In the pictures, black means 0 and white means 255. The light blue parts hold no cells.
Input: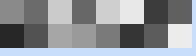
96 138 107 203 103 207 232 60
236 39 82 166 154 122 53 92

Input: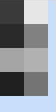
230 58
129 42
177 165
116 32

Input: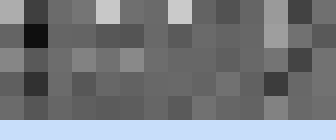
112 173 63 107 117 200 111 106 202 99 82 101 154 66
89 100 15 101 100 87 84 105 90 106 100 103 158 113
114 134 89 109 130 113 137 109 103 103 95 104 116 68
114 95 49 107 87 103 98 104 105 100 113 97 60 104
110 107 86 102 95 91 93 102 90 113 102 99 130 105

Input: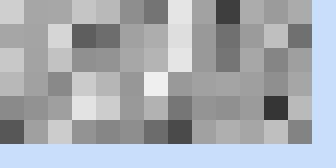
171 207 166 167 197 185 142 116 229 162 62 172 155
112 166 164 214 94 109 161 173 222 153 112 155 191
159 200 163 194 144 147 167 180 229 153 117 167 133
166 184 161 137 203 182 151 239 153 161 164 159 143
186 138 146 159 227 205 153 178 118 148 144 155 53
131 87 160 204 147 134 142 108 74 161 175 166 191

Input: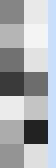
233 133
244 180
225 113
109 57
196 235
34 171
223 148

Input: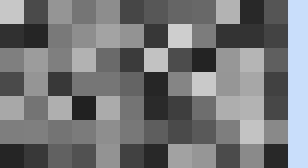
85 199 74 149 117 141 70 87 101 104 179 40
67 48 37 121 142 163 147 55 206 124 51 51
95 127 156 127 178 106 59 194 76 35 151 181
65 74 149 56 118 118 100 38 133 201 150 167
71 168 116 175 33 171 116 42 62 110 174 179
137 126 127 116 123 142 120 94 74 89 126 195
40 37 56 97 81 147 65 40 162 150 75 138

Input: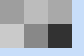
169 158 188
50 202 136

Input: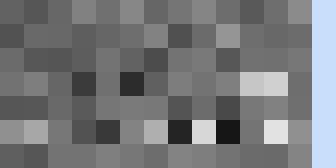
139 98 86 103 129 112 135 102 117 133 109 89 110
108 82 105 104 94 102 110 130 80 107 149 110 104
119 107 87 85 93 115 98 76 115 121 87 113 112
110 114 126 102 59 112 44 96 125 115 127 198 208
111 86 87 105 90 118 122 120 84 108 73 120 129
144 144 167 119 82 57 131 175 36 215 22 116 226
132 95 86 115 115 127 119 109 131 126 115 107 106

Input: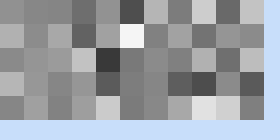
195 145 135 133 110 146 78 181 124 205 105
139 177 140 168 98 161 245 129 162 115 149
189 138 149 155 194 57 121 139 128 177 111
90 182 151 134 150 91 125 134 94 77 139
127 134 160 130 158 203 123 136 168 225 208
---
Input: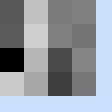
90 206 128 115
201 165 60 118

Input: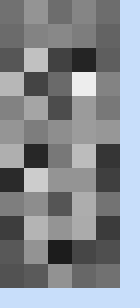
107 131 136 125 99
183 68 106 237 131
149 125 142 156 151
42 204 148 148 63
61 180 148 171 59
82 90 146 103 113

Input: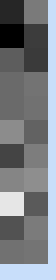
0 60
106 115
140 98
133 142
82 123

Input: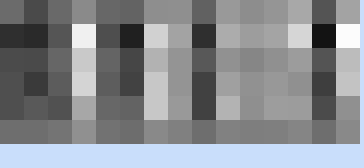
47 42 85 240 78 32 209 163 47 172 157 164 214 19 252
79 58 92 212 93 66 199 148 65 160 145 152 144 62 195
110 110 116 144 114 109 137 128 110 129 126 127 133 110 137

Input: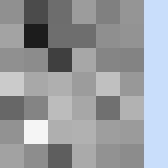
163 28 110 110 143 147
203 168 175 156 192 152
146 245 175 177 158 155

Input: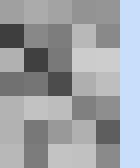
62 136 125 184 137
113 117 76 175 190
178 120 153 176 94

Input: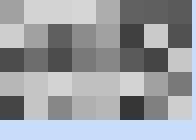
206 162 96 140 160 65 201 81
182 196 212 191 192 211 162 122
